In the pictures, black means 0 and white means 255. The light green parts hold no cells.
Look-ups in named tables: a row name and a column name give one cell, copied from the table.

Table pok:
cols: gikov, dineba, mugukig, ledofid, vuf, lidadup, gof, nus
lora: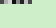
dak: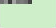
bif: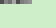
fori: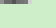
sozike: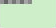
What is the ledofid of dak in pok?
161
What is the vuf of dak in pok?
117
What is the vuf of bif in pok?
78
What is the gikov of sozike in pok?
148
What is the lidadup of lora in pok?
34
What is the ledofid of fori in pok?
84
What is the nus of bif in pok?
148
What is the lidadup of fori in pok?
116
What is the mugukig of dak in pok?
59
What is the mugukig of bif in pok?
114
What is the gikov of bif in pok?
80
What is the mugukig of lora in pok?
212
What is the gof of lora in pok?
193
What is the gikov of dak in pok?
113

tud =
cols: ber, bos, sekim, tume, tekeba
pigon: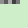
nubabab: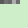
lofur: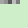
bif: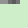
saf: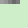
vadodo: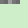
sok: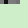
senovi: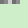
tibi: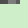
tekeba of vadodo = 108
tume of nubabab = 172
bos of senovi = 139
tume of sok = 123
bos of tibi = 79
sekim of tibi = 126
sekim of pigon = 173
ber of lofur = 165
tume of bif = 90
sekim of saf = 128
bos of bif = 146
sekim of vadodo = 159

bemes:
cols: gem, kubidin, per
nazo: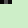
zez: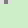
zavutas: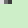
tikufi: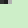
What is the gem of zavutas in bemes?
225
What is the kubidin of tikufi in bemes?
32
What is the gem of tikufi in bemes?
51
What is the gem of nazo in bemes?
4
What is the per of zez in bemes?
222
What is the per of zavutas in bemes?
60
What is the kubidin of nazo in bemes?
81
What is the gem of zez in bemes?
225
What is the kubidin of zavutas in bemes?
113
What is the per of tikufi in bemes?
178
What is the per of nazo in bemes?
12
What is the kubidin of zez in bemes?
125

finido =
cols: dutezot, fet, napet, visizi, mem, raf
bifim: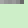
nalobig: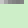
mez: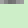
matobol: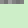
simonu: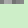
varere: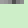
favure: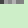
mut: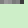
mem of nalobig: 125
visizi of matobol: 130
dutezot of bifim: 165
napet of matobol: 158
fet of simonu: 170
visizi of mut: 122
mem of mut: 131
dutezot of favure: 68
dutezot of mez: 161
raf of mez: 158
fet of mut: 154
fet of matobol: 117
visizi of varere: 79

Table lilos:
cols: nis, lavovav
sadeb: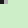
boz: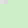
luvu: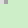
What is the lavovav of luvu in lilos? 164
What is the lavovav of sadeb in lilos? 179
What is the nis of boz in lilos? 225
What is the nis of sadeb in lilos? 25
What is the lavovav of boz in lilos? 218
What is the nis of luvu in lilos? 222

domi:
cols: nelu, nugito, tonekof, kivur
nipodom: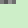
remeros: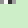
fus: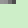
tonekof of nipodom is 147
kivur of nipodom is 110
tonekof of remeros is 51
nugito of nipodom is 89
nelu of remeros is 145
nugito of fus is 146
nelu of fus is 150
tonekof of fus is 113
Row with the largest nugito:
remeros

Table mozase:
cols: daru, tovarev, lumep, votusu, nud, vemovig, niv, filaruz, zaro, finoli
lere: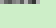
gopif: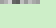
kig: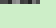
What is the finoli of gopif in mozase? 158
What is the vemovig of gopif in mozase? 189
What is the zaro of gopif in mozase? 168
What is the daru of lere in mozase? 159
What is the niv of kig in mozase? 69
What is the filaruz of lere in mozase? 97
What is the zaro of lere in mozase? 51
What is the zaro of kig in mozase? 120
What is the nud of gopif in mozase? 93
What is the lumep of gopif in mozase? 209
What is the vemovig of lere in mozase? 91
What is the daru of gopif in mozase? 160
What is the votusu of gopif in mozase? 102
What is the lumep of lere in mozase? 84

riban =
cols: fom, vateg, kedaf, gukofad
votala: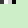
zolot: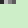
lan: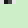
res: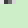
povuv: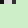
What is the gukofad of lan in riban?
231
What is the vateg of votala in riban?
250
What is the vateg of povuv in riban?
218
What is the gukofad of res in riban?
215
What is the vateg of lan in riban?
21
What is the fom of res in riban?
231
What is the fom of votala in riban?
57
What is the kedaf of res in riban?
112
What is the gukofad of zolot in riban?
92
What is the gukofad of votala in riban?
7
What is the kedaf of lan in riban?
74

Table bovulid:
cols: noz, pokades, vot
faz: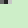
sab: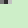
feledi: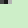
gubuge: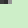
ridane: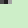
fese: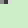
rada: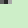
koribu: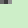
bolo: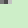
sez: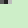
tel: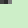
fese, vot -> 220
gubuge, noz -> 61
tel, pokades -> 45
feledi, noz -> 72
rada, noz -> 98
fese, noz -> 142
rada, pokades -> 40
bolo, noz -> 122
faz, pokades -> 36
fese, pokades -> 58
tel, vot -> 125
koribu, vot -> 146
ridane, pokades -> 32
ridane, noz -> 77
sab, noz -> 122
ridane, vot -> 164
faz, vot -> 199
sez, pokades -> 34

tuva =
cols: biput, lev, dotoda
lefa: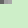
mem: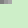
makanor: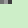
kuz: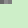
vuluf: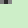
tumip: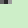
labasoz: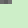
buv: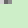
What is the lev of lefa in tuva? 161
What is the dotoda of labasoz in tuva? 116
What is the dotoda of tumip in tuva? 157
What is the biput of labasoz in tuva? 108
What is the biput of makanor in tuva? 114
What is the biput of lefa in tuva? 101

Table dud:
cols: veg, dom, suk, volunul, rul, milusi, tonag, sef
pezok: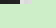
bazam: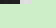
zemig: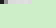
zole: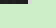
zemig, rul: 222
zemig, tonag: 224
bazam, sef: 222
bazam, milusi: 220
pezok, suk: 34
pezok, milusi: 226
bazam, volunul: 33
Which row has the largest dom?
zemig

